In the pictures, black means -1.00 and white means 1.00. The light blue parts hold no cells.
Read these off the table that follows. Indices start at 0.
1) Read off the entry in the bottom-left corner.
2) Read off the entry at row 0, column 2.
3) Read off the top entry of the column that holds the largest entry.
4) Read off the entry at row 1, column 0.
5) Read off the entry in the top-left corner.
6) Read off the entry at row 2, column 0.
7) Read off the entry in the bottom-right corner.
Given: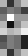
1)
0.41
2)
0.10
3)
-0.61
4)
-0.26
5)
0.41
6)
-0.02
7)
0.51

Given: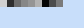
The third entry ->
-0.15
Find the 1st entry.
0.63

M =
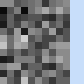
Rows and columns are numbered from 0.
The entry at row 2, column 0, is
-0.67
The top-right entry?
0.09
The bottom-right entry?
-0.23
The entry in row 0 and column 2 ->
-0.34
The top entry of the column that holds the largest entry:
-0.23
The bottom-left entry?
0.22
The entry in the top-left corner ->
0.09
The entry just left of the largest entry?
0.22
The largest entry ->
0.62
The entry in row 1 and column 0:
-0.91
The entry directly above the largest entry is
-0.79
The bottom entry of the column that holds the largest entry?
0.52
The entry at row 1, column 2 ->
-0.02
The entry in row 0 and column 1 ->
0.09
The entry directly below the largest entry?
0.22
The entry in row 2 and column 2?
-0.56

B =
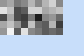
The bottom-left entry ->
0.18
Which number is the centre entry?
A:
-0.06
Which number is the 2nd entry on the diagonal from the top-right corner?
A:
0.42
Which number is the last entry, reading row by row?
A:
-0.28
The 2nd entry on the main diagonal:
0.52
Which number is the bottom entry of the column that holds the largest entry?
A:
0.90
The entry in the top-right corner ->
0.07
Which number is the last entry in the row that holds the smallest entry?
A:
-0.16
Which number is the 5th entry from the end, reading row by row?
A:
0.07
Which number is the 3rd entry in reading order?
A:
-0.06
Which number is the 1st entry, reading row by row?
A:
0.18
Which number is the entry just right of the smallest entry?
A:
0.07
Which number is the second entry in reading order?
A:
0.31

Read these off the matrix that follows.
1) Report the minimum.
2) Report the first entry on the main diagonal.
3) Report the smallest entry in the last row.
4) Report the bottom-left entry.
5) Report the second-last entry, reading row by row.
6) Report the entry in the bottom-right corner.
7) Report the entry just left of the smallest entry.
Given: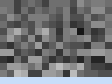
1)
-0.83
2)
-0.13
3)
-0.59
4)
-0.03
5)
-0.38
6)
-0.38
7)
0.10

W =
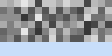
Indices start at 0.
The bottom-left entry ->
-0.10
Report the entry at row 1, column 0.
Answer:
-0.10
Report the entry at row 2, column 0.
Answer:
0.12
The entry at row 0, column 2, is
0.55
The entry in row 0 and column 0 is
0.45
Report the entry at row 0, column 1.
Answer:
0.34
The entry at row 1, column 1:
0.12
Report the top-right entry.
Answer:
0.00
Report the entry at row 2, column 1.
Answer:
0.12

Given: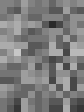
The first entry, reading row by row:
0.02
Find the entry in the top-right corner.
0.13
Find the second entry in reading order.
0.02
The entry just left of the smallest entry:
-0.31
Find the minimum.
-0.67
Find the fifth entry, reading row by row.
0.02
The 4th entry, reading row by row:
0.24
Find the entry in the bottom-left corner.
-0.08
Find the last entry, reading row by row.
-0.57
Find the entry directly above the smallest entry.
0.02
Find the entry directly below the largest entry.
0.24
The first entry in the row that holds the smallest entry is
0.35
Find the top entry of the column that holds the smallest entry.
-0.20
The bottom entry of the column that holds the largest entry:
-0.57
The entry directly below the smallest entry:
0.13
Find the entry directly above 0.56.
0.24
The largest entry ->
0.56
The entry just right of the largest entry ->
-0.20
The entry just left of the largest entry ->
0.24
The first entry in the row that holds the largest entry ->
0.02
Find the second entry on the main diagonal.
-0.20
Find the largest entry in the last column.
0.45
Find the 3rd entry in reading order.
-0.08
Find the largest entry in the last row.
0.35

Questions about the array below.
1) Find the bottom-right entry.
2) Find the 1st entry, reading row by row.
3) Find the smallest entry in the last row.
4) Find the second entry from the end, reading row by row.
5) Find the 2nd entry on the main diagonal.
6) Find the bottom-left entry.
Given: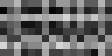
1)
-0.38
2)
0.07
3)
-0.86
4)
0.30
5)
-0.38
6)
-0.38

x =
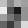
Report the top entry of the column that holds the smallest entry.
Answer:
0.37
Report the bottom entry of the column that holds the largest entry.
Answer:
-0.20
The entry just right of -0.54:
-0.07
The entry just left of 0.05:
0.50
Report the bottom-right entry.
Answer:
0.71

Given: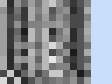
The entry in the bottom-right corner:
0.24
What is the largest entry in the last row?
0.70
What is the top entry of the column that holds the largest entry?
0.57
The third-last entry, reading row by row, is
0.14
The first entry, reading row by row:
0.46
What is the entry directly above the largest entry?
-0.43
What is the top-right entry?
0.02
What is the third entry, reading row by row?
0.14
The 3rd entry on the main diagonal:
-0.21
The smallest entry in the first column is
-0.43
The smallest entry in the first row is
-0.66
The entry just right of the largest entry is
0.34
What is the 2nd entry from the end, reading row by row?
-0.33
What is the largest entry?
0.82
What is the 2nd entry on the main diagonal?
-0.56
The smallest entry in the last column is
-0.33
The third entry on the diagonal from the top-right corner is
-0.43
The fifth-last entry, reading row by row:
0.02
